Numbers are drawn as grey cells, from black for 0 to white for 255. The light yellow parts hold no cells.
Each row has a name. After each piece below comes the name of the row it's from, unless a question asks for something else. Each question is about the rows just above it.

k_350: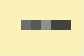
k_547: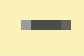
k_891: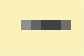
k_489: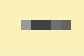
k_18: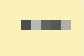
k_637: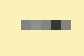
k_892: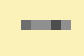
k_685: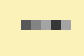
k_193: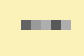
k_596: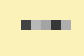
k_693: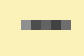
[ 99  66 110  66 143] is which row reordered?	k_891
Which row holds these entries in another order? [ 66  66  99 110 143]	k_891
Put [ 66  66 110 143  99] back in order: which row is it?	k_891

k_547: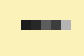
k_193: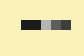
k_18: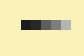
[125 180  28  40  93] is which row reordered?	k_18
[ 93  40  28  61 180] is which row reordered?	k_547
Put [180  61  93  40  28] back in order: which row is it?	k_547
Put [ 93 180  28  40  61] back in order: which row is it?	k_547
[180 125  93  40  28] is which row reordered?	k_18
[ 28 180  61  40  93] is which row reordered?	k_547
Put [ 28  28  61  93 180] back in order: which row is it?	k_193

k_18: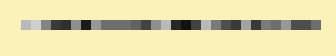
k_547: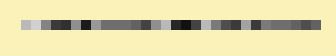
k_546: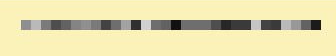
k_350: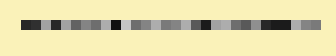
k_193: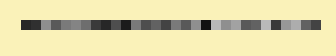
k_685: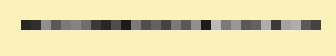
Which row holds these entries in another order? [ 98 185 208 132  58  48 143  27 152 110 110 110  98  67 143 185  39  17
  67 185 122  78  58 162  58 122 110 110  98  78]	k_547
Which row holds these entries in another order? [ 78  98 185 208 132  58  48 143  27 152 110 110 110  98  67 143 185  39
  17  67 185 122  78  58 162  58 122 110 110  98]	k_547

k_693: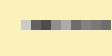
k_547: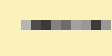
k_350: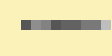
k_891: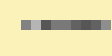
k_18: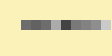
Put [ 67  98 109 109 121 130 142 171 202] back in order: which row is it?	k_18
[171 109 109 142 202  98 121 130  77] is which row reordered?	k_693
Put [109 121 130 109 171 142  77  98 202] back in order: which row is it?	k_693
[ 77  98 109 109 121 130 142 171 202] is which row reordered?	k_693
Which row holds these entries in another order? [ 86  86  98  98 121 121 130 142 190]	k_350
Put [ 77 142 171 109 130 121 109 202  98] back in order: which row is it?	k_693
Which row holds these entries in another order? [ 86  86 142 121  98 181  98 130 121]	k_891

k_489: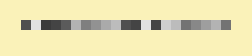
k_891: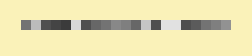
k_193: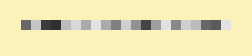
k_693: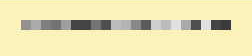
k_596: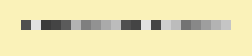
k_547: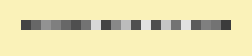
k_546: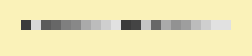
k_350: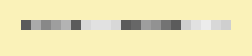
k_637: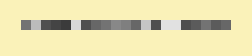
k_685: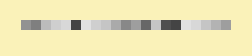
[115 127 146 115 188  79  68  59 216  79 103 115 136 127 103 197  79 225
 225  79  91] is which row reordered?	k_891
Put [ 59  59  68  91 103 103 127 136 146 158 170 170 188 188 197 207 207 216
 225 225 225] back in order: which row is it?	k_546
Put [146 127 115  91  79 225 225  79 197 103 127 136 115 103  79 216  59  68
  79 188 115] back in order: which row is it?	k_891
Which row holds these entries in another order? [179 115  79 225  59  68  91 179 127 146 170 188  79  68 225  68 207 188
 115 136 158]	k_489

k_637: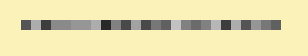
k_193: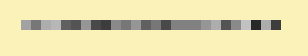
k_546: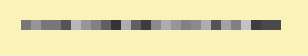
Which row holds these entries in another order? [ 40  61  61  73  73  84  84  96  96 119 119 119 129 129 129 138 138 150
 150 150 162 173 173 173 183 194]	k_193
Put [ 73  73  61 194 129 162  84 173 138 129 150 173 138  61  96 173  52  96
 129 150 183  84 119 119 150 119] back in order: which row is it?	k_546
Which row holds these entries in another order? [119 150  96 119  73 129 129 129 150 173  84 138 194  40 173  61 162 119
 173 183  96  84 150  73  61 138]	k_193
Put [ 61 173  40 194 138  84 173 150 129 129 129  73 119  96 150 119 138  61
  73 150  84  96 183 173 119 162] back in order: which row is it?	k_193
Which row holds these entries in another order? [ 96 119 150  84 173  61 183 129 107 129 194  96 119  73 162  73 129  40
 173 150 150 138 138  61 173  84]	k_637
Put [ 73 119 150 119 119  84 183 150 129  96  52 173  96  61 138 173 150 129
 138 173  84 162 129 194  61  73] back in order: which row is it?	k_546

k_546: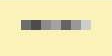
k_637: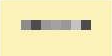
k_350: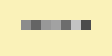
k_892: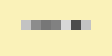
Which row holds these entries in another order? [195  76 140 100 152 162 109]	k_350
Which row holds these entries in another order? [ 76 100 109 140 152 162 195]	k_350

